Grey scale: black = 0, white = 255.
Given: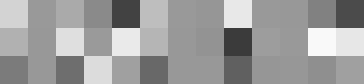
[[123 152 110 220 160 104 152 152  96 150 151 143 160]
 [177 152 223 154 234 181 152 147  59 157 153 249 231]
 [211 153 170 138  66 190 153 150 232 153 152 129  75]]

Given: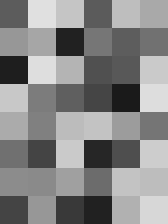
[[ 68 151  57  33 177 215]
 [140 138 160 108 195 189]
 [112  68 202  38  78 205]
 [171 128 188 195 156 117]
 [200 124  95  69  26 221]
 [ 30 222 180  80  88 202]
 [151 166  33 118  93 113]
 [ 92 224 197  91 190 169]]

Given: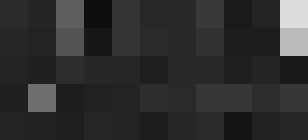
[[ 35  34  31  38  35  29  39  43  21  33  38]
 [ 31 111  29  33  36  45  42  54  54  45  55]
 [ 36  32  45  39  38  31  41  40  32  37  25]
 [ 39  35  84  23  51  42  40  49  29  29 186]
 [ 43  37  94  14  52  40  41  57  26  35 221]]

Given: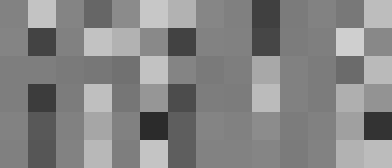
[[128  86 130 184 126 196  94 130 130 133 123 130 178 188]
 [130  88 129 166 129  43  94 132 129 140 124 129 160  51]
 [126  60 124 191 118 150  76 125 124 187 129 124 175 147]
 [126 126 122 119 113 194 132 122 126 168 129 124 107 186]
 [132  67 129 194 178 137  66 130 129  70 124 127 207 136]
 [130 195 132 102 139 199 178 134 128  64 123 130 120 189]]

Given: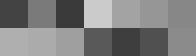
[[175 171 159  89  62  80 139]
 [ 67 122  58 203 163 150 135]]

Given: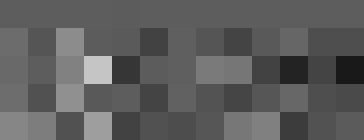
[[134 125  81 158  66  81  77  86 119 128  60  82  91]
 [109  81 144  89  93  68  97  83  69  86 103  78  74]
 [105  93 129 197  54  92  95 122 118  66  35  68  25]
 [108  85 140  92  90  66  95  85  68  89 102  78  78]
 [ 93  93  93  93  92  93  93  93  93  93  93  93  93]]

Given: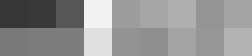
[[120 124 124 224 147 143 163 150 179]
 [ 54  57  86 243 157 166 175 148 164]]

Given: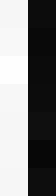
[[246  13]
 [247   7]
 [246  15]
 [247  12]
 [254  11]
 [248   9]
 [246  12]]

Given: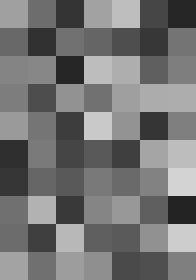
[[163 112 157 143  74  79 127]
 [108  63 184  95  90 145 205]
 [112 178  57 133 152  95  35]
 [ 54 102  89 121 106 130 211]
 [ 47 122  69  89  63 165 189]
 [154 117  61 201 147  53 127]
 [125  77 146 113 159 172 173]
 [132 135  38 189 174  95 126]
 [104  49 113 101  78  55 116]
 [160 109  52 162 190  70  38]]
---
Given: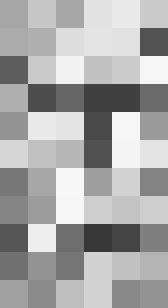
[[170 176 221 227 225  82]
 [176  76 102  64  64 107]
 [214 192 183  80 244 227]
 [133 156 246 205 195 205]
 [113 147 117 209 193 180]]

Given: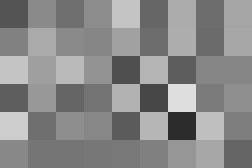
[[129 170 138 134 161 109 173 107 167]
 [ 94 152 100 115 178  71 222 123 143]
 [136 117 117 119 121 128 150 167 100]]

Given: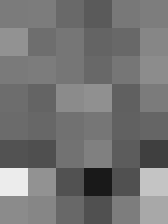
[[146 110 118 100 104 134]
 [109 100 139 144  96 123]
 [ 82  79 114 128  92  63]
 [139 134 104  80 125 168]]

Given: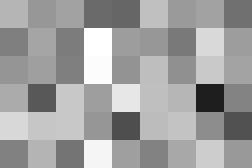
[[127 165 124 255 157 151 121 217 157]
 [171  88 200 158 231 191 182  30 131]
 [129 180 116 245 159 130 168 205 153]]

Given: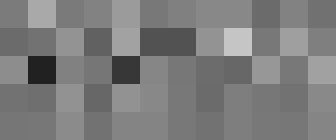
[[107 114 147  97 162  82  82 147 197 120 159 127]
 [114 111 146 103 146 136 120 107 126 119 114 137]]

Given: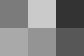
[[169 148  87]]

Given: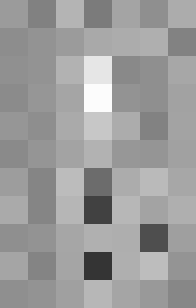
[[141 147 155 169 172 175 130]
 [139 150 165 252 147 143 162]
 [138 149 163 178 151 149 161]
 [170 133 182  65 183 163 175]
 [165 132 165  52 175 189 148]]
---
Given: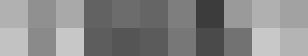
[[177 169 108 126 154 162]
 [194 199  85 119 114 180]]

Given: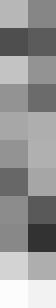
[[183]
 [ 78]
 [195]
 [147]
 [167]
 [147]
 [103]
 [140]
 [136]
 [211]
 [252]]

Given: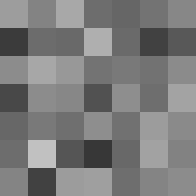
[[157 168 102 135]
 [ 59 105 106  88]
 [140 152 121 139]
 [ 72 135 142 163]
 [103 111 113 138]
 [109  85 104 130]
 [132 156 110 140]]

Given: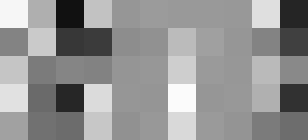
[[246  17 150 153 152  37]
 [131  55 141 187 150  64]
 [197 133 149 206 151 137]
 [225  38 150 251 152  49]
 [161 108 145 217 148 109]]

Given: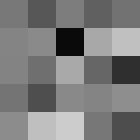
[[120 125 114]
 [132  10 192]
 [131 169  47]
 [116 137 142]
 [140 204  77]]

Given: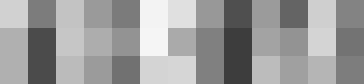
[[209 195 123 224  79 100 131]
 [176 198 147 170  61 147 115]
 [176 187 113 214  61 160 125]]
